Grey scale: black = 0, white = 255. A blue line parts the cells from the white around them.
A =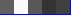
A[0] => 95
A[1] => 250
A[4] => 64

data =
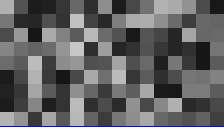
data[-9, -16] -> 176
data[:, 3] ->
[32, 80, 170, 108, 59, 57, 91, 31, 165]
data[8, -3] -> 82
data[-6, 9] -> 50
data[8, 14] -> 98
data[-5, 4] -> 140
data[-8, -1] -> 101
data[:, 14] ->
[76, 104, 103, 22, 22, 114, 123, 49, 98]
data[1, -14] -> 38
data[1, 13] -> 61
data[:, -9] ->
[142, 40, 107, 158, 84, 111, 58, 76, 60]
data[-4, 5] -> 72
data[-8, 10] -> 173
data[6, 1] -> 55
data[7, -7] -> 145
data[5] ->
[28, 73, 179, 57, 22, 72, 169, 111, 187, 54, 92, 47, 77, 118, 114, 130]
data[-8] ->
[119, 41, 38, 80, 51, 192, 67, 40, 126, 171, 173, 143, 107, 61, 104, 101]
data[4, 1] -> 91
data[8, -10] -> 99
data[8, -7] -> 142
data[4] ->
[108, 91, 188, 59, 140, 150, 80, 84, 164, 79, 105, 31, 119, 56, 22, 92]
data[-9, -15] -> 83
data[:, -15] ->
[83, 41, 152, 109, 91, 73, 55, 62, 147]
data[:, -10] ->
[47, 67, 185, 46, 80, 169, 102, 47, 99]
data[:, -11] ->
[104, 192, 90, 198, 150, 72, 143, 187, 183]
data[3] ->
[133, 109, 99, 108, 149, 198, 46, 158, 37, 50, 82, 55, 36, 48, 22, 117]
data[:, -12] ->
[54, 51, 129, 149, 140, 22, 52, 51, 88]
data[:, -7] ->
[72, 171, 24, 50, 79, 54, 94, 145, 142]
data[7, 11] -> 135

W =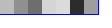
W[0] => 188
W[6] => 158

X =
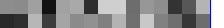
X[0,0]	141
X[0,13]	87
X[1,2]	183
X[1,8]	179
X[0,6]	46
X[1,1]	47
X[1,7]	128
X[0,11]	142
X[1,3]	60

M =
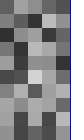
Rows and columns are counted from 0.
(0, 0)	95
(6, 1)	176
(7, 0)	166
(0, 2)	142
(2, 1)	141
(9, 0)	145
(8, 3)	71
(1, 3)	187
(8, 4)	184
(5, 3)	167
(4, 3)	141
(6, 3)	159
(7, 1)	140

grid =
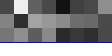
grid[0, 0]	71
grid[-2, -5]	152
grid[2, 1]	142
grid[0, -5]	73
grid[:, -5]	[73, 152, 137]
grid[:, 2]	[96, 163, 93]

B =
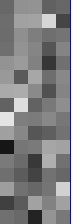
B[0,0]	104
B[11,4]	113
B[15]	[112, 105, 35, 148, 120]
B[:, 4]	[103, 69, 116, 132, 112, 136, 132, 142, 119, 114, 162, 113, 103, 209, 161, 120]
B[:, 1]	[145, 161, 143, 147, 155, 90, 172, 222, 126, 135, 118, 107, 92, 113, 91, 105]
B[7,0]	98
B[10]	[22, 118, 122, 166, 162]
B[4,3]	54
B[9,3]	95
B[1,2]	163
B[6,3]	81
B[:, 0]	[104, 109, 108, 111, 147, 153, 170, 98, 228, 160, 22, 122, 111, 158, 64, 112]
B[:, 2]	[147, 163, 126, 133, 129, 167, 138, 98, 123, 86, 122, 56, 67, 103, 162, 35]
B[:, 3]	[97, 214, 111, 85, 54, 110, 81, 121, 136, 95, 166, 175, 114, 117, 130, 148]
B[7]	[98, 222, 98, 121, 142]
